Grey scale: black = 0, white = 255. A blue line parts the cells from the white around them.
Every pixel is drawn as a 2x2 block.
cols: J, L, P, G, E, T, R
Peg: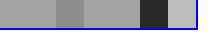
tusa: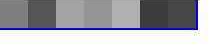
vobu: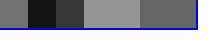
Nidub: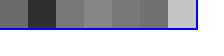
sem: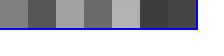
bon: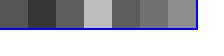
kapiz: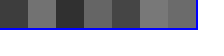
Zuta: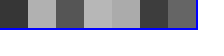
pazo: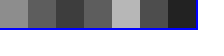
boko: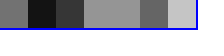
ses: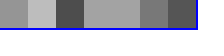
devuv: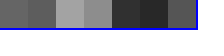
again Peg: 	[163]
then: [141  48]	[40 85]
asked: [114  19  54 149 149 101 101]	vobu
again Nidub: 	[120]
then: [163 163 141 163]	[163  40]

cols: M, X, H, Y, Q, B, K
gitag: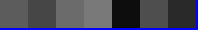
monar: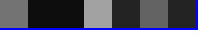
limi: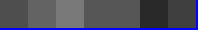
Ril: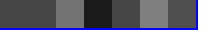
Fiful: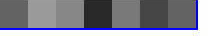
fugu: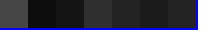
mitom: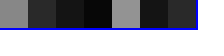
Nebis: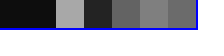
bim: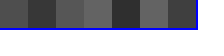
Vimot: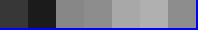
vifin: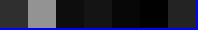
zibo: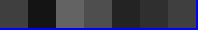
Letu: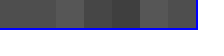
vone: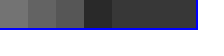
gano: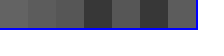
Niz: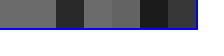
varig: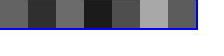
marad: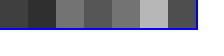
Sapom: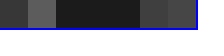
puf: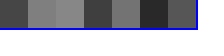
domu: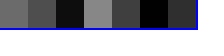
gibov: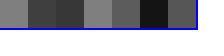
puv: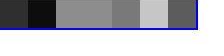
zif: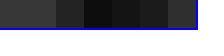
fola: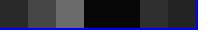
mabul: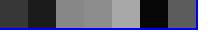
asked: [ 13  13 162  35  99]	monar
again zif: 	[55]
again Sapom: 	[27]

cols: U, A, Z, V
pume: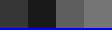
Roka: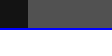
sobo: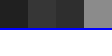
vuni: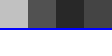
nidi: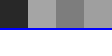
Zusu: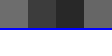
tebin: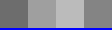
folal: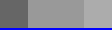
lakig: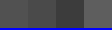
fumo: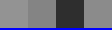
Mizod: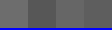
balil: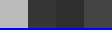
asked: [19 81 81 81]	Roka
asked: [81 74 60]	lakig
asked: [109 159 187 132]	tebin
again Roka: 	[81]
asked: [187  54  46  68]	balil

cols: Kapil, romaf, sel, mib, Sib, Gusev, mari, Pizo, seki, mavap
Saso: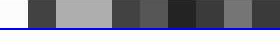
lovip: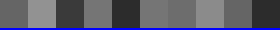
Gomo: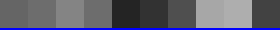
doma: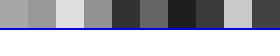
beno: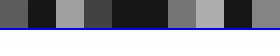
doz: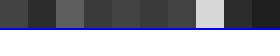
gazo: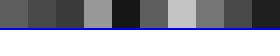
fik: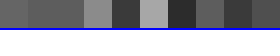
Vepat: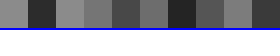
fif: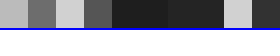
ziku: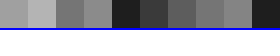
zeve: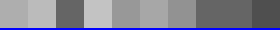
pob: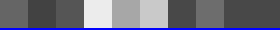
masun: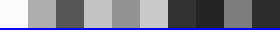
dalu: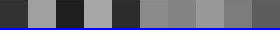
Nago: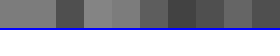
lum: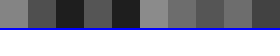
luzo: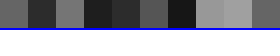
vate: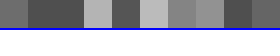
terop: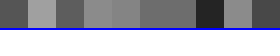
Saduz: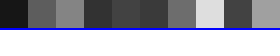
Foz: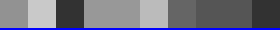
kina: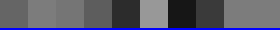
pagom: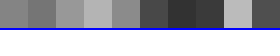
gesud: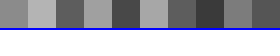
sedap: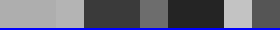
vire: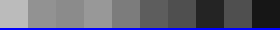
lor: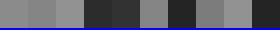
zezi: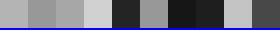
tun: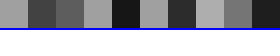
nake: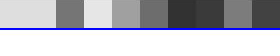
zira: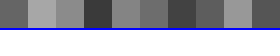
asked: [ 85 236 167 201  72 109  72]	pob
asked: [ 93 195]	gazo
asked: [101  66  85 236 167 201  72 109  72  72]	pob
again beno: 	[22]
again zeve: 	[101]
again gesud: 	[93]
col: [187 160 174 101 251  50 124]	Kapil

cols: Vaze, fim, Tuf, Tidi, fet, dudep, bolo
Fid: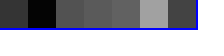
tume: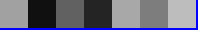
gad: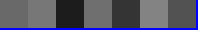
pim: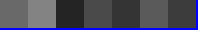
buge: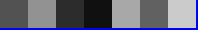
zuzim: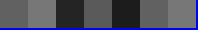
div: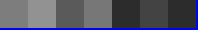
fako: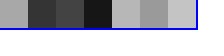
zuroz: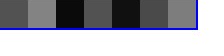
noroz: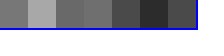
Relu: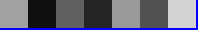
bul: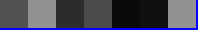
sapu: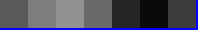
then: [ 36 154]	[ 82 211]
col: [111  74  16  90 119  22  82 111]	Tidi
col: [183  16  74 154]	fet
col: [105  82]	Vaze
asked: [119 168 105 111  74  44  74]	noroz
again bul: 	[146]
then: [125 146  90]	[119  44]

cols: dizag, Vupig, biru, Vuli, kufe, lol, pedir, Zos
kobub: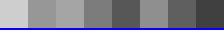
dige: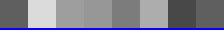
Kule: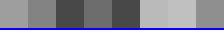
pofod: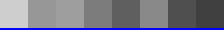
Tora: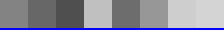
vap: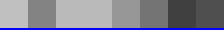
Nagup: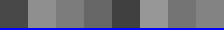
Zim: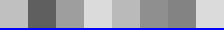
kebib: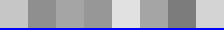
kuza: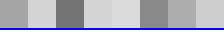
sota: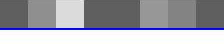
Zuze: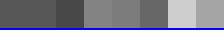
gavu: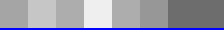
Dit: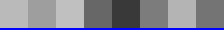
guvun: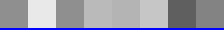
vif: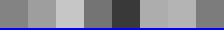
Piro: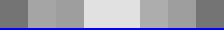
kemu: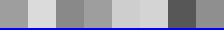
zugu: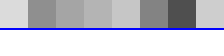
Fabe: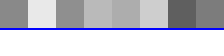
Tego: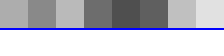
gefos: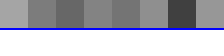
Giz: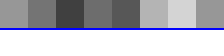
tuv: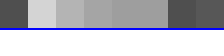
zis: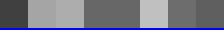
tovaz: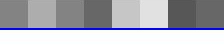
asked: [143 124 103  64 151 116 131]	Nagup
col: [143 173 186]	lol
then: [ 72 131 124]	[103 206]
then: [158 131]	[ 72 109]
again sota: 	[95]
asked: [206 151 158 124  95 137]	pofod

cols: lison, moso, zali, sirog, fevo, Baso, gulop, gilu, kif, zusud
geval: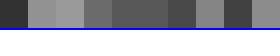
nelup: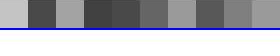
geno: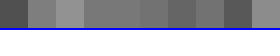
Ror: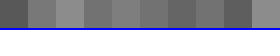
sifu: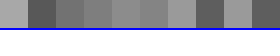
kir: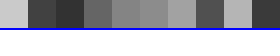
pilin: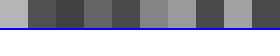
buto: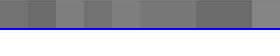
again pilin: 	[73]
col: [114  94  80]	gilu
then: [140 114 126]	[114 101]
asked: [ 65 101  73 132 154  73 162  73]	pilin
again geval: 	[88]
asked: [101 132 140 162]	kir

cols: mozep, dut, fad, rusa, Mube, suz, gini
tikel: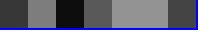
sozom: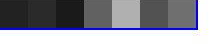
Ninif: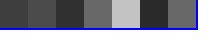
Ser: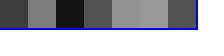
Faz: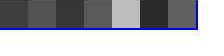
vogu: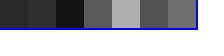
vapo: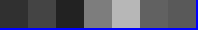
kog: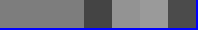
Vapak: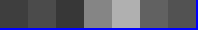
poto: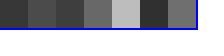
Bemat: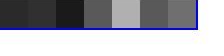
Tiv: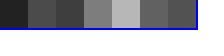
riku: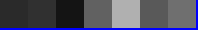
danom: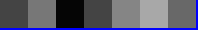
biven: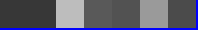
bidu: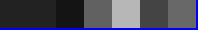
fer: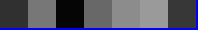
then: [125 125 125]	[ 68 147]
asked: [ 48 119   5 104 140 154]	fer
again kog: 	[125]
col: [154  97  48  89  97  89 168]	suz
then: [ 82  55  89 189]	[42 97]

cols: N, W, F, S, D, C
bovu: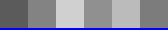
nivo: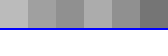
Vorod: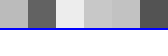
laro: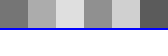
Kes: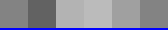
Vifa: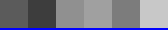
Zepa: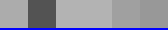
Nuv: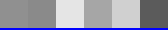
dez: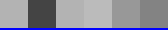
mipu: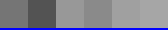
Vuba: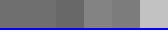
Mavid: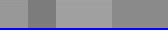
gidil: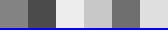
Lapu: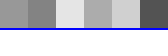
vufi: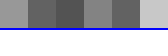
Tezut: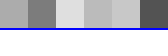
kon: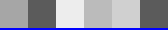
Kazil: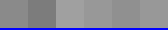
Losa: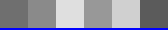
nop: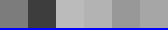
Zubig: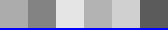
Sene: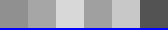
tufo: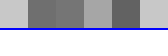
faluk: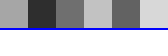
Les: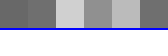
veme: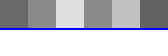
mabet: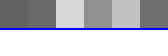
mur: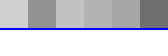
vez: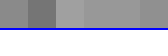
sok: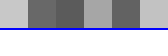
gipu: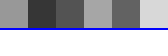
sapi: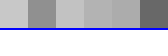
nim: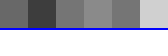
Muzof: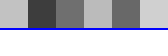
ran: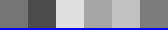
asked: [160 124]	Vifa
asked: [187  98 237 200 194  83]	Vorod
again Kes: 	[131]

